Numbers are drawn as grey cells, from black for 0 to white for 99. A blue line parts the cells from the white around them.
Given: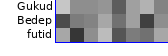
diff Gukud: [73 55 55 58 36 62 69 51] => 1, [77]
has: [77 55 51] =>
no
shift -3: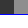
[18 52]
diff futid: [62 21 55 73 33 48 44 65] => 1, [65]
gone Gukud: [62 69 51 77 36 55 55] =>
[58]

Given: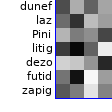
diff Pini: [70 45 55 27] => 2, [48]
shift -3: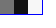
[42  4 93]
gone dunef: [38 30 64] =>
[67]

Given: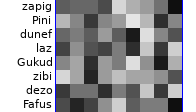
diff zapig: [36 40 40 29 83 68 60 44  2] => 9, [6]
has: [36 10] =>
yes
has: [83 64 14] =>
yes

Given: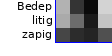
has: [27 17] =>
yes
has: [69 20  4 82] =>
yes
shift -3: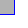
[66]
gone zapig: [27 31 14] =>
[17]
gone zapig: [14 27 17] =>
[31]

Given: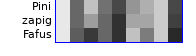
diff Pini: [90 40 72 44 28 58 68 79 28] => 3, [75]
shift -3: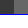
[19 37]
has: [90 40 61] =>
yes
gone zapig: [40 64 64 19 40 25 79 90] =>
[61]
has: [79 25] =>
yes

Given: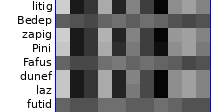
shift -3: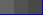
[36 29 25]
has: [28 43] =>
yes
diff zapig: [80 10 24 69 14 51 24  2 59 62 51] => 3, [21]
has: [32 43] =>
yes
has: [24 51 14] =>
no

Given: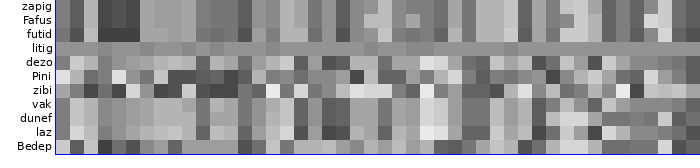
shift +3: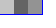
[79 42 60]
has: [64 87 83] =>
yes
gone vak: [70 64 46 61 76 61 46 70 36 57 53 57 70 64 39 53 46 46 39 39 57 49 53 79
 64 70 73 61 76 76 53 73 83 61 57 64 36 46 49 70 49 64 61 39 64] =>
[67]
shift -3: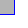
[67]

